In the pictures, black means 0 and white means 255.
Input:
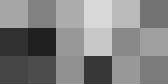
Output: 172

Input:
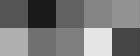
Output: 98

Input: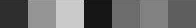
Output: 201

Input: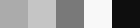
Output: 121

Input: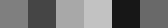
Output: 168

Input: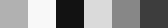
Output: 18
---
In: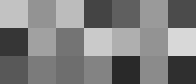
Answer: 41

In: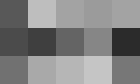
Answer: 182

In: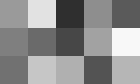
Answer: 176

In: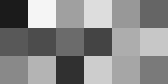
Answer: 205

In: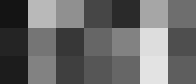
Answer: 102

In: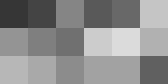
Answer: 162
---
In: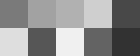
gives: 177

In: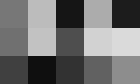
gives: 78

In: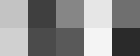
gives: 134

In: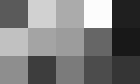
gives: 156

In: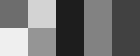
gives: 29

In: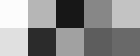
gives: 23
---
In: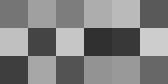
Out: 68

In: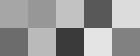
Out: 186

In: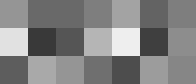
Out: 57

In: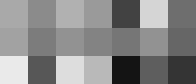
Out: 124

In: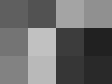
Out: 193

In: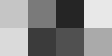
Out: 59

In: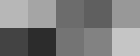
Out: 44

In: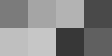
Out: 198

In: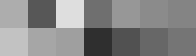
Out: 166

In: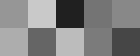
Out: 101
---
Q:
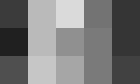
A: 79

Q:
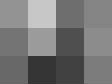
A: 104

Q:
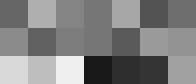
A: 217

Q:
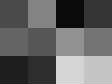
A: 31

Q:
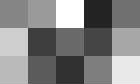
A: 186

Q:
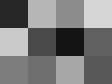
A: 125

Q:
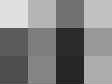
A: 77

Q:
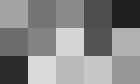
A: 44

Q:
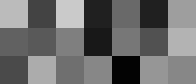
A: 74
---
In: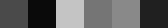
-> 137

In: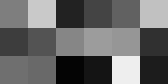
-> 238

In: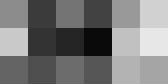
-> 179

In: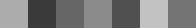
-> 194

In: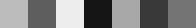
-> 57

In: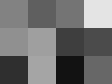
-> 18
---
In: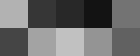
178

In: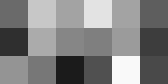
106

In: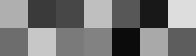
175

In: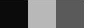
11

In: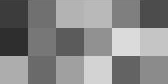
60

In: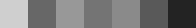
207

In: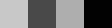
200

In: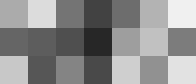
171
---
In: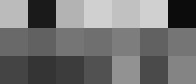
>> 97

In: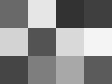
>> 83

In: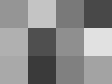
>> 79

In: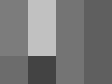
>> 193

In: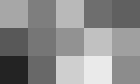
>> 118

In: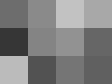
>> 132

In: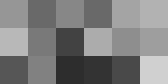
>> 121

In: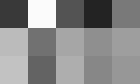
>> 113

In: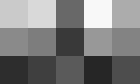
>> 125

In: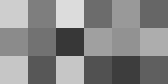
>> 114
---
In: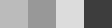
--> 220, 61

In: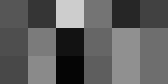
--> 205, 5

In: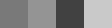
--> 201, 65

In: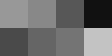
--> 195, 17

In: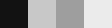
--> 235, 18

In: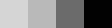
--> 213, 2

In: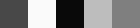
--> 250, 9

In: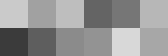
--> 216, 59

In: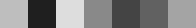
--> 221, 31

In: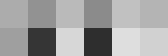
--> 222, 46
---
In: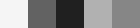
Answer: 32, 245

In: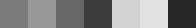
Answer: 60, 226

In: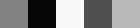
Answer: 249, 249

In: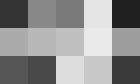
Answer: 192, 234

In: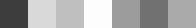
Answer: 253, 253

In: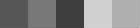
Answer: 62, 208

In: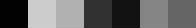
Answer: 49, 204

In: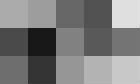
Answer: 129, 223

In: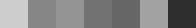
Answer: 114, 205
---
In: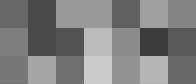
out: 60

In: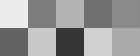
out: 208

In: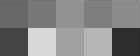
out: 181

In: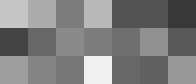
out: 144

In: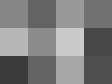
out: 202

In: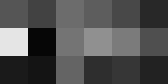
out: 123

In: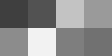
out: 126

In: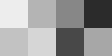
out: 72

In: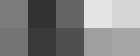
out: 159
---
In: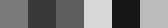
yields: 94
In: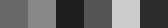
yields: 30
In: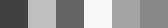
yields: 101
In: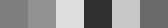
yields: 221
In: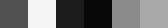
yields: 28
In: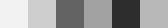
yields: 99
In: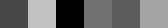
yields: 1
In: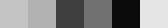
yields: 63
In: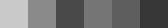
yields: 73
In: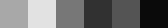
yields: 119
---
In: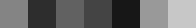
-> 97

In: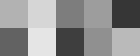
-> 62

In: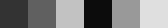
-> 194

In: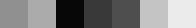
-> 7

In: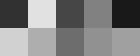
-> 109

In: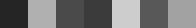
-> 74

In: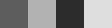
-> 44
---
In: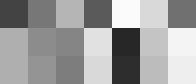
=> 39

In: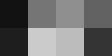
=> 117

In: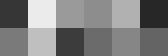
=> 141

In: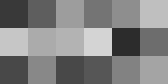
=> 212

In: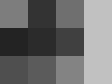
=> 43

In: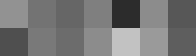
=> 44

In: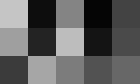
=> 189

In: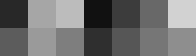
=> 60
